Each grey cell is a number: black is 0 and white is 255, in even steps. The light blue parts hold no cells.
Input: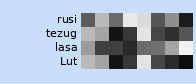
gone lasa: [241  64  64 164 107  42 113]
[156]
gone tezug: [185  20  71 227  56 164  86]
[48]

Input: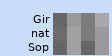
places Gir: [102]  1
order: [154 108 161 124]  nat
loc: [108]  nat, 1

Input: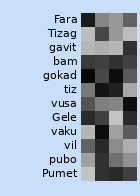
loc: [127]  vusa, 2
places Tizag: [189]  1 4
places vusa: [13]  4
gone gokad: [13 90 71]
[5]
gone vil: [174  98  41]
[139]
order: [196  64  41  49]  Pumet
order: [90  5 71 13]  gokad

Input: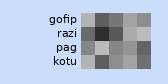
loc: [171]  razi, 4
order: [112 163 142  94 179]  kotu

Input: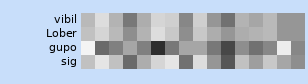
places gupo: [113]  13
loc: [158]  sig, 13
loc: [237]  gupo, 15

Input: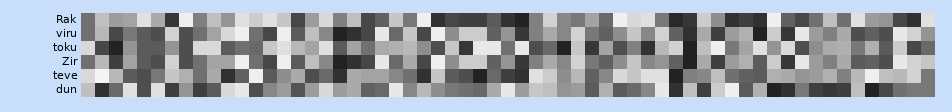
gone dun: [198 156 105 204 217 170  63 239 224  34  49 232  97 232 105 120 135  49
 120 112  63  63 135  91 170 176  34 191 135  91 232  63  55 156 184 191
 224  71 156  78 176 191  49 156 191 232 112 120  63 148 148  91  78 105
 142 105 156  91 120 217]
[84]
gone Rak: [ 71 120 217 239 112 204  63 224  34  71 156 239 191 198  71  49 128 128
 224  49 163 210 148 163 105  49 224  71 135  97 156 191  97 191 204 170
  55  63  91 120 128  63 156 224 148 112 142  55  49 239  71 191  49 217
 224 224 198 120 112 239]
[41]

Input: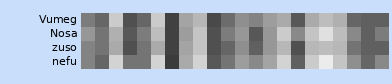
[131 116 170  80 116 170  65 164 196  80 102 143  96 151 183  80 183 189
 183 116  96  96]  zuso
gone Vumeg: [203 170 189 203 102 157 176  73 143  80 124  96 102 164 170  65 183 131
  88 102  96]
[108]
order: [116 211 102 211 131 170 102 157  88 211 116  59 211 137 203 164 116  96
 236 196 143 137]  nefu
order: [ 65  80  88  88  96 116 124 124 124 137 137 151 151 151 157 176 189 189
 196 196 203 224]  Nosa

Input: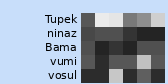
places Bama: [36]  2 4
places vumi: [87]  1 3 4 6
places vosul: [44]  1 2 4 6
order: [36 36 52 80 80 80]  Bama

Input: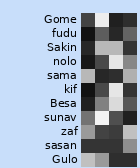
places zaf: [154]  1
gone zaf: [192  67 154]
[60]
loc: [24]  nolo, 1
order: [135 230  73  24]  nolo
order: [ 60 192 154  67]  zaf
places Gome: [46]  4
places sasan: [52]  1 2 3

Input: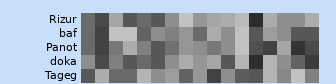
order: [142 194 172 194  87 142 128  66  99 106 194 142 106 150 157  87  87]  baf
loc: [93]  Tageg, 12
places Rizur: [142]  7 15 16
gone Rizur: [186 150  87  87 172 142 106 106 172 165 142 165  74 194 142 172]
[45]
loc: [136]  Tageg, 15
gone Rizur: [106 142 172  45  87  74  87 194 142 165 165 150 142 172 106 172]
[186]

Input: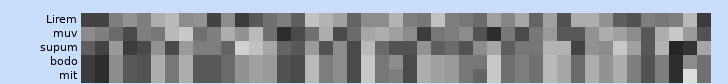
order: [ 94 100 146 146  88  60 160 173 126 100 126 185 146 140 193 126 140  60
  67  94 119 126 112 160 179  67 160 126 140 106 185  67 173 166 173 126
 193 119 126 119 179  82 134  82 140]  Lirem
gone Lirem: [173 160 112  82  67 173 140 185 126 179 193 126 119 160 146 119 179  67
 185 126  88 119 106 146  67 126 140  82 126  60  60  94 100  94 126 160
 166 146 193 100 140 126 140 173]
[134]
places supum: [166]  14 30 45
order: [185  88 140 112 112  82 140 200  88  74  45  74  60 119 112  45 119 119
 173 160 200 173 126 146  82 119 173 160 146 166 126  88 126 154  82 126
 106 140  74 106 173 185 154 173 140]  bodo
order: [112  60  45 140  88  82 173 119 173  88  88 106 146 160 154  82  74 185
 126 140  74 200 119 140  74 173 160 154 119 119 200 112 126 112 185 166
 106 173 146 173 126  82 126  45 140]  bodo

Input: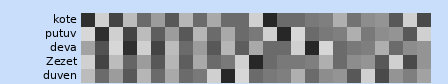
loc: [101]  Zezet, 4
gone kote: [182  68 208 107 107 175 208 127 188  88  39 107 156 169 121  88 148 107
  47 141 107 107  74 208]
[115]

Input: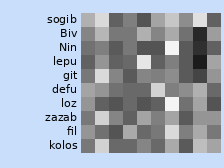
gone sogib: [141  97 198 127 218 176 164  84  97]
[224]
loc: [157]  Biv, 10

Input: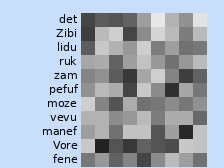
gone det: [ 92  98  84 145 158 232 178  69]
[226]
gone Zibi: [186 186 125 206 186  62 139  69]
[213]
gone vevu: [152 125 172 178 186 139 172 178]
[105]
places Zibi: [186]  2 7 9
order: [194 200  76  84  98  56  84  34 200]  Vore
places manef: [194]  4 5 9

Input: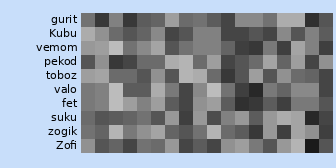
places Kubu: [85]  4 8 13 16
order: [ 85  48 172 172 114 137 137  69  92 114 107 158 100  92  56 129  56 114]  gurit
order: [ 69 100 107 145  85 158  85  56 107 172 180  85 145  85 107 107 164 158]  toboz
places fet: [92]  7 11 14
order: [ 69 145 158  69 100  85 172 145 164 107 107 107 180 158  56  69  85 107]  pekod
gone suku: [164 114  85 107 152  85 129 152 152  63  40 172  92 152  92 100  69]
[77]
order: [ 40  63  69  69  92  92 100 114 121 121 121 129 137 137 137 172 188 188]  valo

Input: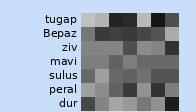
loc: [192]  tugap, 1
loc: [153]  dur, 4
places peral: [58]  4
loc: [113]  sulus, 5
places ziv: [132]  1 2 3 6
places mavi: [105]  5 6 7

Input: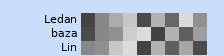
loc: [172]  Ledan, 3
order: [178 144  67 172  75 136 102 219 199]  Ledan
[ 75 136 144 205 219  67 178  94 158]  baza
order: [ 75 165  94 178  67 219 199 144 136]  Lin
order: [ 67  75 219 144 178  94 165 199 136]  Lin
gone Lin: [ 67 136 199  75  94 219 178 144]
[165]

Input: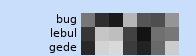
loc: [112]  lebul, 6
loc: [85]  bug, 5

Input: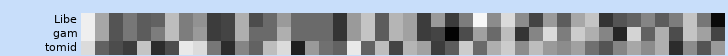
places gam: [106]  13 14 16 17 18 30
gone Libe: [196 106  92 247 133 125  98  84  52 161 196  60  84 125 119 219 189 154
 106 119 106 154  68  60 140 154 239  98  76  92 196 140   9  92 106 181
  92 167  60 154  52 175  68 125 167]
[146]
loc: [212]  gam, 40

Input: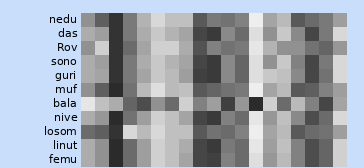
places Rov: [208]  2 6 7
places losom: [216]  4 6
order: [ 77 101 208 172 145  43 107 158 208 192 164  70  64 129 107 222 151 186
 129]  femu

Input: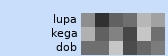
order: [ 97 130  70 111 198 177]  kega
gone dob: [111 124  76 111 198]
[103]
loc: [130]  kega, 3

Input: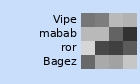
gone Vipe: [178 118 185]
[125]
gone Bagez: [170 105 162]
[198]
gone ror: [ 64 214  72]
[91]
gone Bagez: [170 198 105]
[162]
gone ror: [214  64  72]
[91]
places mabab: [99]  3
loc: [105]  Bagez, 1

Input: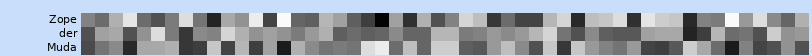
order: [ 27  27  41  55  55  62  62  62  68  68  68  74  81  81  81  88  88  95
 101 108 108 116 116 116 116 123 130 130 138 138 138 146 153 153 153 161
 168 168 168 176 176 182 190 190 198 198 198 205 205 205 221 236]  Muda
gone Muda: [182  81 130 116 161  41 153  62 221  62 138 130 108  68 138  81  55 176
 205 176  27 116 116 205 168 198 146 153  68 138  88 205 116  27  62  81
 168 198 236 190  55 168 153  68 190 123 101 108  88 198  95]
[74]

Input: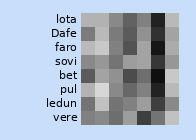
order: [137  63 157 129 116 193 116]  ledun
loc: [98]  lota, 4

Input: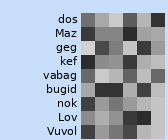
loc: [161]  Maz, 5
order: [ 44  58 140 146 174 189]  kef

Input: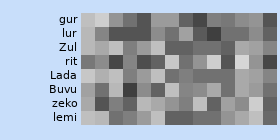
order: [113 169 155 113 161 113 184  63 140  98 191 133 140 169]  Buvu
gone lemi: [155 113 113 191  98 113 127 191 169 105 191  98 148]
[184]
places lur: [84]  3 4 5
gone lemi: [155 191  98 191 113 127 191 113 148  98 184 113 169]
[105]
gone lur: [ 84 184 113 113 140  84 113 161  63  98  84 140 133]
[90]
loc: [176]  Lada, 2

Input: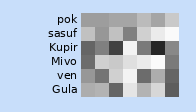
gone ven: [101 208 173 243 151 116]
[108]
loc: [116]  ven, 2
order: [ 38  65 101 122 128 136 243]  Kupir

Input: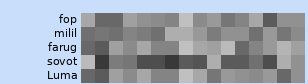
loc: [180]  farug, 15
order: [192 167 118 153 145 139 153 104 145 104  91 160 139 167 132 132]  Luma

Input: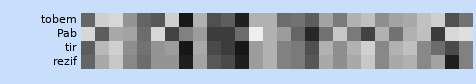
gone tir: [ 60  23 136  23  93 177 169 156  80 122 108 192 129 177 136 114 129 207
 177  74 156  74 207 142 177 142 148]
[185]
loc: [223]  Pab, 28
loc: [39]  Pab, 17

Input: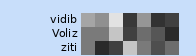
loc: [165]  vidib, 1
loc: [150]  vidib, 5
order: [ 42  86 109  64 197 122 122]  Voliz
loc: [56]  vidib, 4
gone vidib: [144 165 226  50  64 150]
[56]
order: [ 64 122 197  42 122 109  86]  Voliz

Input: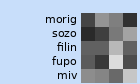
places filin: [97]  1 2 4
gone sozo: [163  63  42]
[121]

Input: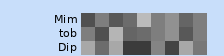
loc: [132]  Dip, 6
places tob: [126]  1 6 9
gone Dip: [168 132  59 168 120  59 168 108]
[67]
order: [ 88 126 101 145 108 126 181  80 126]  tob

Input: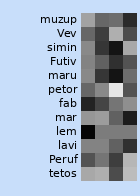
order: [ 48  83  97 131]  Futiv
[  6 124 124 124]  lem
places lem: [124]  2 3 4
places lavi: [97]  3
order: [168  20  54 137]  simin

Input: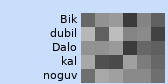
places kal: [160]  4
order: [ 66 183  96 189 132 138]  dubil
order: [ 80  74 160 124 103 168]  kal
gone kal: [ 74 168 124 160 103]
[80]
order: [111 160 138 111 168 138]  noguv
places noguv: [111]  1 6

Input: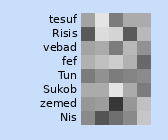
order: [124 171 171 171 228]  Sukob
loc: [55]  zemed, 3
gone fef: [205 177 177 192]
[104]
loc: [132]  Tun, 4
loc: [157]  zemed, 2
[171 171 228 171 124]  Sukob
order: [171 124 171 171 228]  Sukob

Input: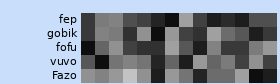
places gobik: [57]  1 14
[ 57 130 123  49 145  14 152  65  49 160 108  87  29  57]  gobik
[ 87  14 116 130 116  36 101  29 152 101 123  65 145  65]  vuvo
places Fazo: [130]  2
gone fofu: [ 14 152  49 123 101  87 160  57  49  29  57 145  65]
[130]
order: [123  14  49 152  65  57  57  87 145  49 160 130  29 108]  gobik

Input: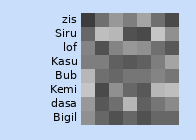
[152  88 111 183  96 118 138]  dasa
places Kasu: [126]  1 2 6
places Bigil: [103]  2 4 6 7
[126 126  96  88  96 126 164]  Kasu
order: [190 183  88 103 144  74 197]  Kemi
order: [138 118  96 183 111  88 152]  dasa
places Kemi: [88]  5

